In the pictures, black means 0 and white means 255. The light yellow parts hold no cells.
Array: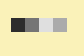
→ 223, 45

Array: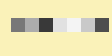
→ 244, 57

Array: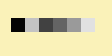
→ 225, 5

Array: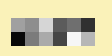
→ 246, 8

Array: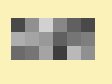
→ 209, 61

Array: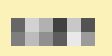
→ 233, 65

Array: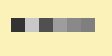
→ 200, 51

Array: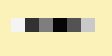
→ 244, 6

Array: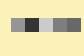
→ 203, 52
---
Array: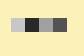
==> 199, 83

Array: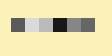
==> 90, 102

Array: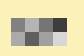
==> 129, 215

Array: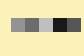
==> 147, 86

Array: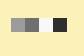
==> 155, 47

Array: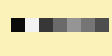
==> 11, 78
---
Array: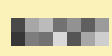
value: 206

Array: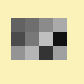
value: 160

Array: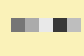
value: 190

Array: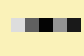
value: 25

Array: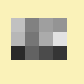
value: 53

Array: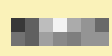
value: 148

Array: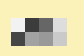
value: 202

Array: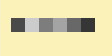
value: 54

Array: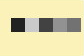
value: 114
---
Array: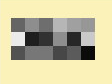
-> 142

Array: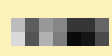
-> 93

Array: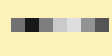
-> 24

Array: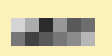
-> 172

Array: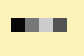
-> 119

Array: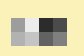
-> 236
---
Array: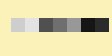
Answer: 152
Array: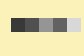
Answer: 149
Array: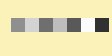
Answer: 89
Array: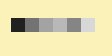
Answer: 184
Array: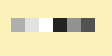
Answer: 35
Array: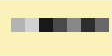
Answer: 135
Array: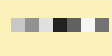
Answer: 97
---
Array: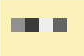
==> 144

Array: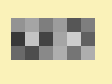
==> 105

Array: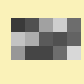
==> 151

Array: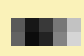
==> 98

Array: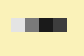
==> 228

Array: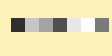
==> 48

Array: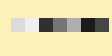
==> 219

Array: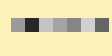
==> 154
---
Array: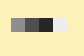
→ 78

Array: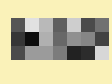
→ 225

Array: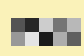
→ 39

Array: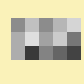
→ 192

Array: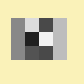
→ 220

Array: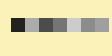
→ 171

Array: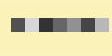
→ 215

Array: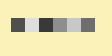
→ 222
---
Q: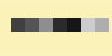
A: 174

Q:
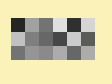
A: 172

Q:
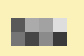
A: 58

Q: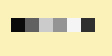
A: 47

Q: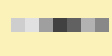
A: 136

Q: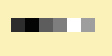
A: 158

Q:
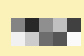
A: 250

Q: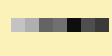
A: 58
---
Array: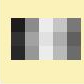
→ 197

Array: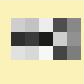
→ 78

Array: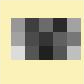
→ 42

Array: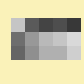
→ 78

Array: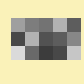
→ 178

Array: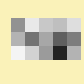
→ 191
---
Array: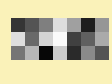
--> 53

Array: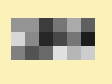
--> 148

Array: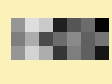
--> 150

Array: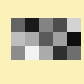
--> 100

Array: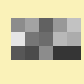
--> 140

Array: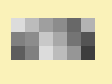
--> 220

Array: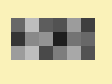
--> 104
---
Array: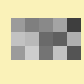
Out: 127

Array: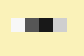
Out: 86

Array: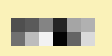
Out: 90

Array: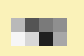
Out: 84

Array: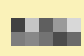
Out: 197

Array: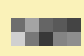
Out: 164

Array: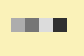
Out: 118
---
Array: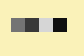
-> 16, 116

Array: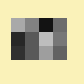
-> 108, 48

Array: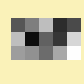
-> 74, 157

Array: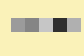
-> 176, 155

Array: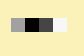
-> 247, 161

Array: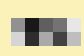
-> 231, 213

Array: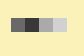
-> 209, 105
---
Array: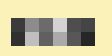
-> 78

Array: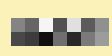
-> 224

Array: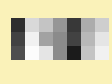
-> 56

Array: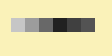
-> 64

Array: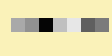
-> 231

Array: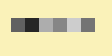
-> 205
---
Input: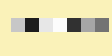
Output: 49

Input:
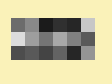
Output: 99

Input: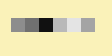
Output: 185

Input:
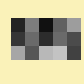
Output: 184

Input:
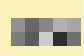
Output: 203

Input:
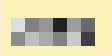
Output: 129

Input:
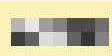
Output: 98

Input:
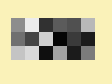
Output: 163

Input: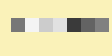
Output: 58
